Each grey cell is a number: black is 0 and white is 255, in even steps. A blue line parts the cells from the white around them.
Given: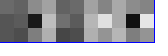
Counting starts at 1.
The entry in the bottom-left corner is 85
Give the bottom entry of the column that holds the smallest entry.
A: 126
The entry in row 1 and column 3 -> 140
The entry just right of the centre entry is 182
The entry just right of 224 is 169
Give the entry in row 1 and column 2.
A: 98
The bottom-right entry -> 148
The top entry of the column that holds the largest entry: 132
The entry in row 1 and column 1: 106
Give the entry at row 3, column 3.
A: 126

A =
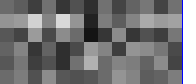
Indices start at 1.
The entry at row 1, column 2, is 93
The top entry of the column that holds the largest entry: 54
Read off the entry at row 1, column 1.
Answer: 107
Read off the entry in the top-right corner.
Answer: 113
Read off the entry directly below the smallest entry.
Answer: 155
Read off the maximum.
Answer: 217
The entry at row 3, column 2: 68
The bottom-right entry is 125
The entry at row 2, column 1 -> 148
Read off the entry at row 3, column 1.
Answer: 87
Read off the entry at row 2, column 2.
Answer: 155
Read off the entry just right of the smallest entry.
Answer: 54
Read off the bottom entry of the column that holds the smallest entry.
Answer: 87
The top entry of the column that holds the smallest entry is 47
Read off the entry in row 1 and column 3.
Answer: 62
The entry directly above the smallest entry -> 34
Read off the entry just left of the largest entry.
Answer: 132
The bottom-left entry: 107

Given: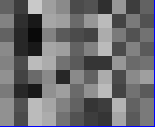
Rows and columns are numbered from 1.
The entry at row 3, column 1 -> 98
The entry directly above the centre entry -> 98
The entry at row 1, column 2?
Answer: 61
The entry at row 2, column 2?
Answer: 47
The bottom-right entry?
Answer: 122
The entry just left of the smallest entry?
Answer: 39
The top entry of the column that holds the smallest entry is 201
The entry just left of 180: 61
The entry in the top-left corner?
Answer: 98
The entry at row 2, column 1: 130
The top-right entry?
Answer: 98
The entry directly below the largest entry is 24
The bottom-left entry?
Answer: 145
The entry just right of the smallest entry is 130
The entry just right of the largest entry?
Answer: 159
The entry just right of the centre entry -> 53
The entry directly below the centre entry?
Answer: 138

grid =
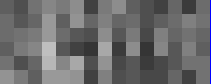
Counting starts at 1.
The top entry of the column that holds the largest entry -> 134
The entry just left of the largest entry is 134
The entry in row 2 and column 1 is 108
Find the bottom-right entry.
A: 114
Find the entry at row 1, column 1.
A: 95
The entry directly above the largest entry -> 153
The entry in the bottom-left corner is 147
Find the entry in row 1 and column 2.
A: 79
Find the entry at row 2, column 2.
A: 87
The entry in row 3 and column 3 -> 122
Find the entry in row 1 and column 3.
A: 114
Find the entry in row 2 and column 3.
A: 102
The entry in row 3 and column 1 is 108
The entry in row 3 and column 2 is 114

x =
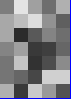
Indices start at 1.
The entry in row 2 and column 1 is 168
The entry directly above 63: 132
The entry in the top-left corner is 125
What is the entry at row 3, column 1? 168
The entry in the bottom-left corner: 176
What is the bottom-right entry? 83
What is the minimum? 43
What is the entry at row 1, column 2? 228
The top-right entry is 176
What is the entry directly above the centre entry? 89

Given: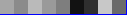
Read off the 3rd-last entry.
47
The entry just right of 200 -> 106
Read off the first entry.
166

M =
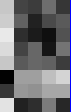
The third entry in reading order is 60
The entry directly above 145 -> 159
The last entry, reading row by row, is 39
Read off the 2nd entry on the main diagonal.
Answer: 97
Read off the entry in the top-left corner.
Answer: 199
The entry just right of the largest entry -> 46
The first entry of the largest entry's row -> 233
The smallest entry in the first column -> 2
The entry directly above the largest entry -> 205
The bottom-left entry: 227
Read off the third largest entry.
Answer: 219
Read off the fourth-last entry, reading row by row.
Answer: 33

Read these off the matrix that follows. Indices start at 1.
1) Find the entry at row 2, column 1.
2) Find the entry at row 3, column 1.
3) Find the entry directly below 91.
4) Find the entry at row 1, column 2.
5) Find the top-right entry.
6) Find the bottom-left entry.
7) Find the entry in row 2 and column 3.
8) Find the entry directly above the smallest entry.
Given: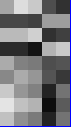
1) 71
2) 186
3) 115
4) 221
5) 49
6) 193
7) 64
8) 35

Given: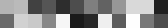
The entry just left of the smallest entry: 246
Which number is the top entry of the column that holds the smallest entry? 77
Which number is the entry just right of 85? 45
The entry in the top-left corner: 180
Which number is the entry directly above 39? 127
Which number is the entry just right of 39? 239
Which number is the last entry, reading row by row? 77
